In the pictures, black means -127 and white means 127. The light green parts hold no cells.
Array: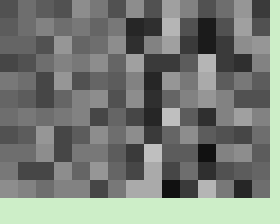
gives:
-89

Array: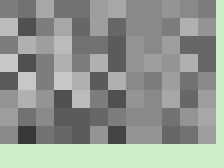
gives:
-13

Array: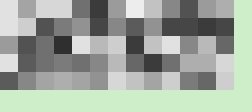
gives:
-24

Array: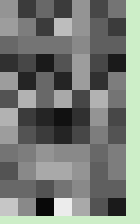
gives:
-44

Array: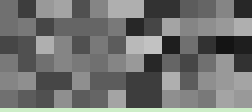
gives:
36

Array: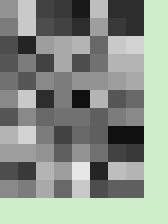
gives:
-32
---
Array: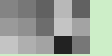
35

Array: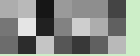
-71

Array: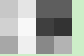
111

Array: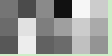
-20

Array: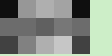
47

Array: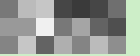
4

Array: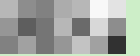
67
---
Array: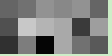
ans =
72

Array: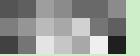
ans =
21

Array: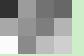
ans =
19

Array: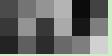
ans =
20

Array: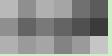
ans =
-27

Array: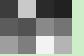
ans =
-45

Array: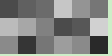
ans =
39

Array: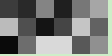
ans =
-48

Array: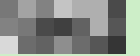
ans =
-7

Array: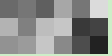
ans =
0
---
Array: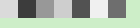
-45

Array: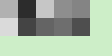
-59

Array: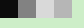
2

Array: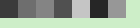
-68

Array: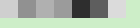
-33

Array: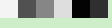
-80
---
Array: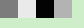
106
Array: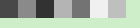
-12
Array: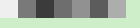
17
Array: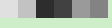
-62
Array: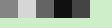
-27
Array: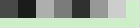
-79
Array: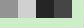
80
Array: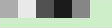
-46
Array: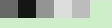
20
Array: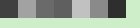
65
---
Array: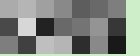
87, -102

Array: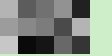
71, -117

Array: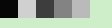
80, -121

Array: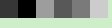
76, -127

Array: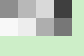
120, -64

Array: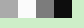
123, -114

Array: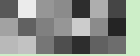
107, -91

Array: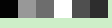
127, -124

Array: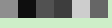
77, -113

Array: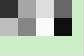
121, -112
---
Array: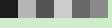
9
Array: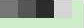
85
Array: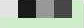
-57
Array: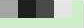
101
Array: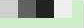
111
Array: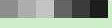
-98
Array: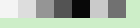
-14
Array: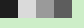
-34
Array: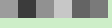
-5
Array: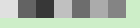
4
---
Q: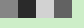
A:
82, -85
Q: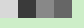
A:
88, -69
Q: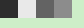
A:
105, -82
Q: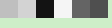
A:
117, -108
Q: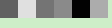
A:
96, -125
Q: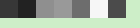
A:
118, -93
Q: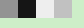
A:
110, -106
